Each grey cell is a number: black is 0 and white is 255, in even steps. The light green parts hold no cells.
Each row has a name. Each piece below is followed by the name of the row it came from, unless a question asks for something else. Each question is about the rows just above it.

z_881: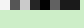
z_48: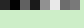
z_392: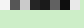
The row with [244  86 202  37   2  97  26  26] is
z_881
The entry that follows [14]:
[233]
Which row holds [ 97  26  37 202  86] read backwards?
z_392
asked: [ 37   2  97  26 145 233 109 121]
z_48

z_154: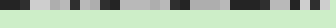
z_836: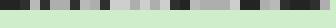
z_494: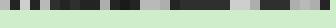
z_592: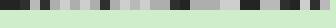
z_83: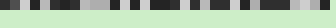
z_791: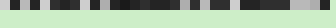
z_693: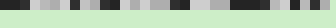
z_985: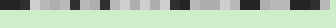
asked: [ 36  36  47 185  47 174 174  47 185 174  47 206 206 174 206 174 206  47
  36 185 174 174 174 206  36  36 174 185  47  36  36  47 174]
z_836
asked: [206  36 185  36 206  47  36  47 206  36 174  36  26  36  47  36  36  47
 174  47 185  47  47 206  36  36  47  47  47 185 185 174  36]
z_791
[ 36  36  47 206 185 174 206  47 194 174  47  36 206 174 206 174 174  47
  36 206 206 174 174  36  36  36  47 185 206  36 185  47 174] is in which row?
z_693
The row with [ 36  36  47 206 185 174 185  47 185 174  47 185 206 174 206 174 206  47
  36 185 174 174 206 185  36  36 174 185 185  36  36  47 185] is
z_985
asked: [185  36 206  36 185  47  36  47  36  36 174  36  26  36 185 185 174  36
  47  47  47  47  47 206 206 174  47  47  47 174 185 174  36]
z_494
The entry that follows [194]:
[174]

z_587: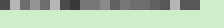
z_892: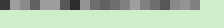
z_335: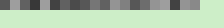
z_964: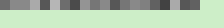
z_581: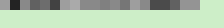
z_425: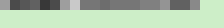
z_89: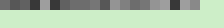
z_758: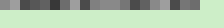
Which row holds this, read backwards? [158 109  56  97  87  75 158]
z_758
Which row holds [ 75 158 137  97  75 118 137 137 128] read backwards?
z_758

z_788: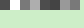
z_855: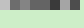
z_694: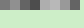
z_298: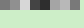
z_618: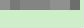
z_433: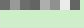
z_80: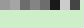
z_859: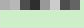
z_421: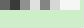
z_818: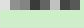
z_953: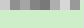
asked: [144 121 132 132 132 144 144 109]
z_618
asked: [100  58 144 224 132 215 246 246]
z_421
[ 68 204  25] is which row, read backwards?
z_80
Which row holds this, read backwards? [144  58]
z_421
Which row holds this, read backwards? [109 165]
z_80
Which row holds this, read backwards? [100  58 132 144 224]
z_818

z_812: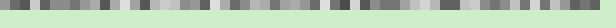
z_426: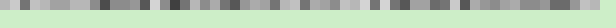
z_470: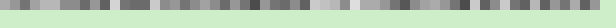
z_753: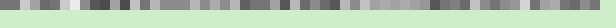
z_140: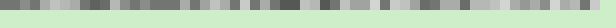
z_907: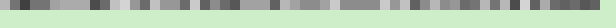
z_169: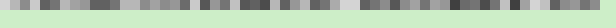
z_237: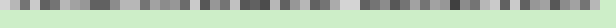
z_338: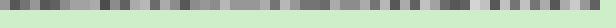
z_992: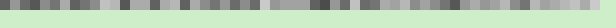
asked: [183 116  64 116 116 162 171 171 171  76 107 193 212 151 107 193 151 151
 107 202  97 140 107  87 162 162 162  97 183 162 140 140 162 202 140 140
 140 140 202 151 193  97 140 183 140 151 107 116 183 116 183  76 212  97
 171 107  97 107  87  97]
z_907
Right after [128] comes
[107]

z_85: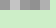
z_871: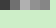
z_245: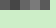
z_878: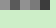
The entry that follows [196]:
[154]
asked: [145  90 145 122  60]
z_878
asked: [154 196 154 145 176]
z_85
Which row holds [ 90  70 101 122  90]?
z_245

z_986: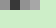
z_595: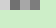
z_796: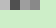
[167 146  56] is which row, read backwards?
z_986
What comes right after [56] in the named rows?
[146]
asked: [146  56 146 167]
z_986

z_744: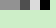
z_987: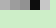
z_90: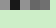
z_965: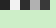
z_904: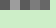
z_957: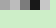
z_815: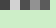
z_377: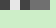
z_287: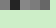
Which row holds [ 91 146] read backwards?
z_815
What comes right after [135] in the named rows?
[124]
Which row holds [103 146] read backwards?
z_90
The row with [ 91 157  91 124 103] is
z_904

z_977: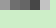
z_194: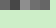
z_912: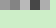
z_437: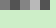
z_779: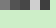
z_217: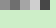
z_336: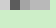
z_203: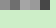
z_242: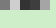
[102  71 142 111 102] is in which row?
z_194
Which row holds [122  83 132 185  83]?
z_437

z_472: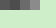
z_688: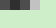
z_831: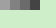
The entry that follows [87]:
[77]
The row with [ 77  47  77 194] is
z_688
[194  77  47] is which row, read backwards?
z_688

